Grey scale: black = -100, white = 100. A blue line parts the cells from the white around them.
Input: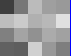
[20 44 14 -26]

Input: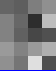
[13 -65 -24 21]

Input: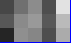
[77 -31 5]

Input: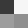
[93 23]

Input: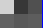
[-37 -30]

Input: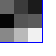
[-79 -33 7]

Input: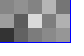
[-8 -1 -3]

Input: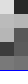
[-69 47]

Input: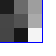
[24 -35 -46]
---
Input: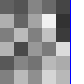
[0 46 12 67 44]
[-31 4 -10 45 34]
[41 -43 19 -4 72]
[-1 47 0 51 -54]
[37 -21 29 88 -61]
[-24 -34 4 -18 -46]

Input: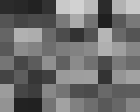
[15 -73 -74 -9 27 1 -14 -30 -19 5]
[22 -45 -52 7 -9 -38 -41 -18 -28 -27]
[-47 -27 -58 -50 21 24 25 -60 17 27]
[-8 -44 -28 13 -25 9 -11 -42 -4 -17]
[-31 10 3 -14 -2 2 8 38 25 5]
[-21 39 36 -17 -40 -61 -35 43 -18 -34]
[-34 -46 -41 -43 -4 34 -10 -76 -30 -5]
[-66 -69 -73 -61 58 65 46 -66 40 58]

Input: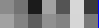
[27 3 -27 13 3 68 -5]
[9 -10 -79 27 -34 69 -55]

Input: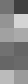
[47 21]
[-20 -17]
[-11 -21]
[26 33]
[16 66]
[-10 -50]

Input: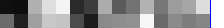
[-16 -75 25 57 54 -41 -78 8 11 14 93 -18 8 -2 5]
[-88 -90 38 74 91 -67 -52 35 -29 -10 40 -7 22 30 73]

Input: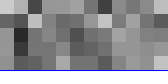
[14 -29 -23 -8 32 -10 -10 -29 4 21 14 52]
[18 -55 -8 -8 6 -28 -22 -11 17 17 11 18]
[17 -68 -9 5 -13 -37 -12 -4 28 17 1 -1]
[-21 -34 49 2 -17 -12 18 53 -3 26 -9 -29]
[59 39 -44 18 19 26 -9 -50 8 -7 8 48]

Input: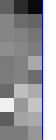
[-3 -3 18]
[-26 28 33]
[88 19 54]
[-18 49 34]
[-3 2 -15]
[-4 2 32]
[11 6 -2]
[4 1 -8]
[4 -15 -21]
[-25 -67 -92]

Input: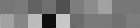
[27 5 47 -89 56 -15 -4 -4 -11 -2]
[-7 -4 -23 -13 -37 -2 10 27 -7 -7]

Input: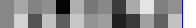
[7 65 -35 51 -26 56 16 24 -76 -55 26 -25 52]
[6 31 3 12 -98 38 -7 7 -54 33 79 0 13]
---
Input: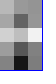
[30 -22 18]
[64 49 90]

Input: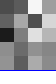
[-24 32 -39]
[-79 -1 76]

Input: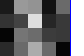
[-60 -48 74]
[-96 -8 -15]

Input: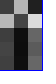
[44 -47 72]
[-51 -89 -20]

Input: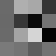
[-18 -57 -92]
[-17 29 67]

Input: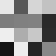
[-2 0 1]
[87 36 57]

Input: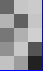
[41 -25 55]
[-7 38 63]

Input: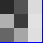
[38 -54 77]
[-20 30 75]
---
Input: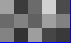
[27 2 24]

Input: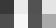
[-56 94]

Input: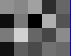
[14 -5 -20 -11]

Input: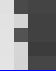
[76 67 -49 -53]

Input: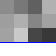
[10 37 -45]

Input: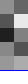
[13 83]

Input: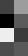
[-49 -29]
